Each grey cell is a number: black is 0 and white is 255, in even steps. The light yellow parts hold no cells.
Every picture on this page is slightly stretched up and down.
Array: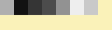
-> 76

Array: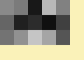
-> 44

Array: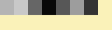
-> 8

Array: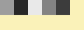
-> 233

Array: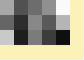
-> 136

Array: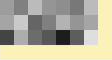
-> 128

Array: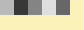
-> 132

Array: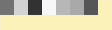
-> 247
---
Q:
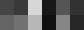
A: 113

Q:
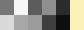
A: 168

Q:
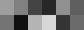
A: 16

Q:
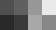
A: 56

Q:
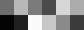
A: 31

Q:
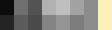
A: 91

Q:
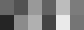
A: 139

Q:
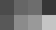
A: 139

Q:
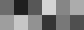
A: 198

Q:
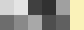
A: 137
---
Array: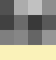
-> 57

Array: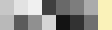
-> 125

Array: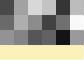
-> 112

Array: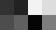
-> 243

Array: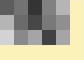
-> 121

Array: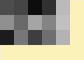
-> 132
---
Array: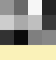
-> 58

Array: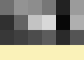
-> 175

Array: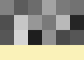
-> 37

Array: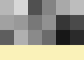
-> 74

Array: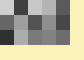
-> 71

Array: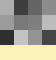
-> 188
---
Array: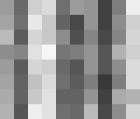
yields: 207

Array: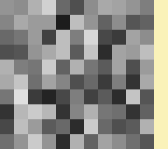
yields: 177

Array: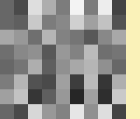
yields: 222

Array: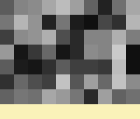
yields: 139

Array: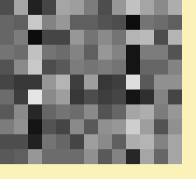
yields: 33

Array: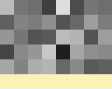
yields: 110

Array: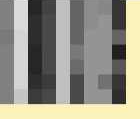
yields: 38

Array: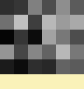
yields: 128
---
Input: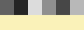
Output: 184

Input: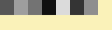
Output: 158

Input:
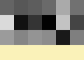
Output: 195

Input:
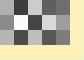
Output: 217

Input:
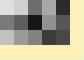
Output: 209

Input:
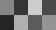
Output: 176
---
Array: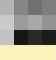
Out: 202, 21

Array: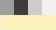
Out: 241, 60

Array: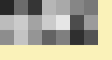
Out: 230, 39

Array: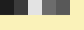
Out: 227, 29

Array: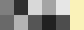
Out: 230, 33

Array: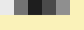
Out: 234, 30

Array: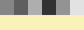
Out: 226, 50

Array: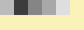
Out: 222, 60

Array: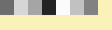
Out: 251, 35
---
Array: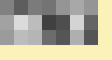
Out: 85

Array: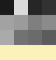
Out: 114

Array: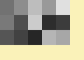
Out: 38

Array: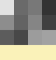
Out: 72

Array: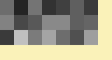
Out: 109

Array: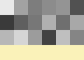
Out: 66

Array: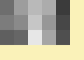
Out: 231
